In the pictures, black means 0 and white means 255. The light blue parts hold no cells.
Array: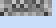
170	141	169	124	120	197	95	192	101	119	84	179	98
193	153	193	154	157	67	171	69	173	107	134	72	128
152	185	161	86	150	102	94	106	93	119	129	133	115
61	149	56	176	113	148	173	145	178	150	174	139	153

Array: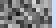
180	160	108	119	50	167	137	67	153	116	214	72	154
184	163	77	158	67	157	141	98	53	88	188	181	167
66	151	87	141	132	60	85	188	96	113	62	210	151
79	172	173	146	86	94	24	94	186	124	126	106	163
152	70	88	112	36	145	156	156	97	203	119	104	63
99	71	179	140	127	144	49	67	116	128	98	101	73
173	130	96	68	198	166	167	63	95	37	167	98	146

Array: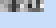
62	173	155	170	150	55	142	149	190	113	197
81	239	188	159	106	55	94	228	159	37	198
102	138	192	185	121	55	139	195	176	119	101

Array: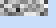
231	71	206	97	183	201	176	136	140	200	138	190
179	249	104	216	226	133	122	227	195	142	175	127
186	111	197	102	175	199	35	178	130	163	139	168
82	138	173	149	95	112	141	147	231	229	234	197

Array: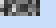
143	36	215	68	111	76	125	123	124	55
103	46	172	55	53	180	105	59	49	101
119	82	75	39	94	217	92	65	58	142
164	38	190	48	142	82	123	136	139	66

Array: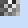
37	198	89	79	248
230	155	71	190	75
124	156	105	86	212
141	185	71	151	112

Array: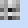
196	173	191	163	229
185	150	173	156	208
88	128	99	163	23
195	202	203	175	227
104	125	107	160	51

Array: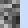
173	139	100	76	104
61	78	157	171	186
117	136	133	97	90
103	87	99	165	107
68	38	142	47	126
68	45	186	109	100
69	97	127	192	137
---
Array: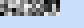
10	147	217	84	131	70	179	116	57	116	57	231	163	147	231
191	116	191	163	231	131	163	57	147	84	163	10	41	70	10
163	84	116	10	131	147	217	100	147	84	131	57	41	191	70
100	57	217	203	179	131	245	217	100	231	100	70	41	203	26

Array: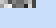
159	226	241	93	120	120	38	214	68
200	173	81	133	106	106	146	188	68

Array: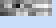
94	175	206	80	20	190	108	108	206	234	234	248	206
123	149	163	123	94	123	163	175	149	163	163	175	149
108	108	136	136	175	149	175	149	136	136	149	163	136
64	80	108	123	206	190	221	123	108	190	190	221	163

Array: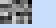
183	211	89	156	21	63	76	48
196	196	171	89	36	103	117	8
144	132	144	144	156	156	117	132
76	103	103	196	117	89	171	48
48	76	36	211	156	117	183	89
63	63	89	156	132	103	171	63

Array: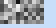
99	239	181	141	19	126	181	113	211	168	99
181	211	113	155	75	113	59	168	75	197	87
141	197	197	168	59	99	197	87	168	75	126
75	141	126	197	224	155	59	141	113	87	59
75	126	224	155	239	168	126	181	155	113	181
99	59	155	211	99	197	113	141	155	126	141

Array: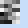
247	179	139	67	67
218	166	166	123	95
95	79	166	153	193
14	67	109	193	247
123	54	109	205	218
42	29	29	205	233

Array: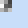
208	152	68
179	138	193
250	97	84

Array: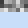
198	228	153	168	111	228	153
60	183	168	140	214	127	111
72	111	99	127	183	140	72
